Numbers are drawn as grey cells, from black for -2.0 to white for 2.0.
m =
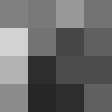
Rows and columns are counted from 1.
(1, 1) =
0.0
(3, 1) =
0.8
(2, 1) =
1.3
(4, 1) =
0.2
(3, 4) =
-0.8

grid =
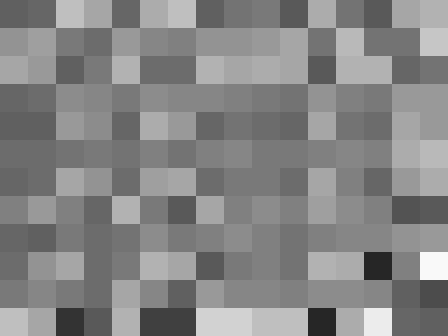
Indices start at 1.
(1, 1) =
-0.5
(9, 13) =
0.1
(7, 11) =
-0.3
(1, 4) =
0.6
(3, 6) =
-0.3
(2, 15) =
-0.2
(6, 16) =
0.9
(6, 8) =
0.0
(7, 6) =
0.5
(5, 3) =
0.4
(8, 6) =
-0.1
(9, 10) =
0.0
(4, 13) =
0.0
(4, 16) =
0.4
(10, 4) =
-0.3
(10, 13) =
0.7
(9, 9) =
0.2
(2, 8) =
0.3
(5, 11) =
-0.4
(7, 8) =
-0.3
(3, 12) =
-0.6
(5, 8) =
-0.4
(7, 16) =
0.7
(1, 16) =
0.8
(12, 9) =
1.3
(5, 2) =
-0.5
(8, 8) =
0.6
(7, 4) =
0.3
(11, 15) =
-0.5
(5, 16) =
0.4
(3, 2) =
0.4
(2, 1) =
0.3
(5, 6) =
0.7
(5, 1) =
-0.5

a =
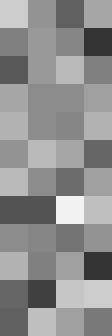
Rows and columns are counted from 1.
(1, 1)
1.2
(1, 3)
-0.5
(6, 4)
-0.4
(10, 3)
0.5
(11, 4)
1.2
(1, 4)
0.6
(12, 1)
-0.5
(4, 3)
0.2
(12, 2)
1.0
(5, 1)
0.8
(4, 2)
0.2
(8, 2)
-0.7
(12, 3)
0.5
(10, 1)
0.8

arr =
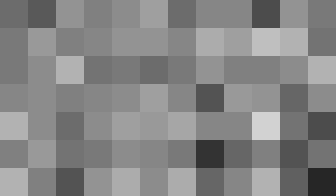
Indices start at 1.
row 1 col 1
-0.3
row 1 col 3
0.3
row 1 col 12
-0.1
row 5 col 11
-0.2
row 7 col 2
0.0
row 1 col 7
-0.3
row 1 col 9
0.1
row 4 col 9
0.4
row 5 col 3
-0.3
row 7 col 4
0.3
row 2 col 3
0.0
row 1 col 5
0.2
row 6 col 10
0.0
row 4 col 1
0.1
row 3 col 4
-0.2
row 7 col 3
-0.7
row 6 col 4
-0.1
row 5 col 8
0.1
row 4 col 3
0.0
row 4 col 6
0.5
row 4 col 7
0.1
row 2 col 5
0.3
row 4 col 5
0.2
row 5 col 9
0.1
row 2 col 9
0.5
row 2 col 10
1.0

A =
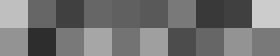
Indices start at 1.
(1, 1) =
1.0
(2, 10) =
-0.1
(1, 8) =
-1.1
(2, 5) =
-0.2
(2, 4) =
0.6
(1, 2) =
-0.4

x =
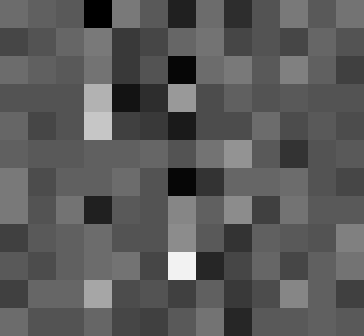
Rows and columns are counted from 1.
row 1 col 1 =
-0.3
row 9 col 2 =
-0.6
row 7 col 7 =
-1.9
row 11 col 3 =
-0.4
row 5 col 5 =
-1.0
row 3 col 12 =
-0.5
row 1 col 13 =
-0.2
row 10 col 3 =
-0.5
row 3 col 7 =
-1.9
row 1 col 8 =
-0.3
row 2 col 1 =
-0.9
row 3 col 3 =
-0.6
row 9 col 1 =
-1.0
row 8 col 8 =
-0.5
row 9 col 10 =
-0.5
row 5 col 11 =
-0.8
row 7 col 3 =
-0.5
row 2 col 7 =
-0.4
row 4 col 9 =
-0.5
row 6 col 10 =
-0.6
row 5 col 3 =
-0.7
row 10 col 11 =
-0.9
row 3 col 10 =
-0.6
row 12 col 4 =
-0.4
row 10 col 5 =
-0.2
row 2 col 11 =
-0.9
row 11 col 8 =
-0.5
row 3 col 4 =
-0.2
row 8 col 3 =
-0.2
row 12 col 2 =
-0.7
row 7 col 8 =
-1.2
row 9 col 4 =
-0.3
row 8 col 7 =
0.1
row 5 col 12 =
-0.6
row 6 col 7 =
-0.7
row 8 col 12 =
-0.6
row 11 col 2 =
-0.4
